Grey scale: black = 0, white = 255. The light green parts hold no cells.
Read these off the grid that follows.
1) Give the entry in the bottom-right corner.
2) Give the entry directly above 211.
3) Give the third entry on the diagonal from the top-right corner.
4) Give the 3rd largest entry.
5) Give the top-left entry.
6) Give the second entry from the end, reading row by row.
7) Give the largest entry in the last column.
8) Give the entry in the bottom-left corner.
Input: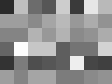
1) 146
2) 172
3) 138
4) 230
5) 43
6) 138
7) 211
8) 158

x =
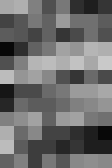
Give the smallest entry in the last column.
8
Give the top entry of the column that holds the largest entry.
53
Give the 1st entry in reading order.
168
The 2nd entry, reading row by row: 175
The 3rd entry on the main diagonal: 67
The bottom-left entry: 98
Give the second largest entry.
194
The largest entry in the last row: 142
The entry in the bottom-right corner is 136
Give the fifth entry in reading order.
120
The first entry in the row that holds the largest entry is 80
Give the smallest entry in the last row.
61
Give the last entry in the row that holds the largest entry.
201
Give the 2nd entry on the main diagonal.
86
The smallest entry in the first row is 30
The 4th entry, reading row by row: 80
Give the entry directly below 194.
53
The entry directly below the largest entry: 74
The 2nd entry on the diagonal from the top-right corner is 112
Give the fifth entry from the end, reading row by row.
120
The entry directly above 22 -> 188

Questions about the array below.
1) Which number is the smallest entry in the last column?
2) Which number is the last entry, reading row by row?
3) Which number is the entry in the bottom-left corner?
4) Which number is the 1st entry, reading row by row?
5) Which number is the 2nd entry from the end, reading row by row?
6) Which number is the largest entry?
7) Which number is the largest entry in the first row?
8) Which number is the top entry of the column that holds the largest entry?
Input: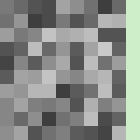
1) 83
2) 182
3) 142
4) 121
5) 68
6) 201
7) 163
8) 62

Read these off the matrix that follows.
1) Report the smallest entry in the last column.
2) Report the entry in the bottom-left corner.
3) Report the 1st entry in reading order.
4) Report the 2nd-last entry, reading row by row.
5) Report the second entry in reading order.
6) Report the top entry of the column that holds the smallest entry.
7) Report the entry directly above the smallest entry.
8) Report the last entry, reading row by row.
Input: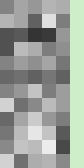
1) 73
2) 210
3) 131
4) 180
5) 165
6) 151
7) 97
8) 137

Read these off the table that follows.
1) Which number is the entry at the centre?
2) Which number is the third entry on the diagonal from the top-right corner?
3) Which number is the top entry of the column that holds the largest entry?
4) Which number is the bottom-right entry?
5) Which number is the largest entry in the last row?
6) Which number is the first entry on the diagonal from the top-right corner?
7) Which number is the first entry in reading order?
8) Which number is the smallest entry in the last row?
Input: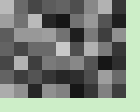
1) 201
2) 122
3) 99
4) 62
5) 172
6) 54
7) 186
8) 22

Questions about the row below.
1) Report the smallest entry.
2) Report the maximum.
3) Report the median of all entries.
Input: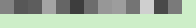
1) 61
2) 207
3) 116
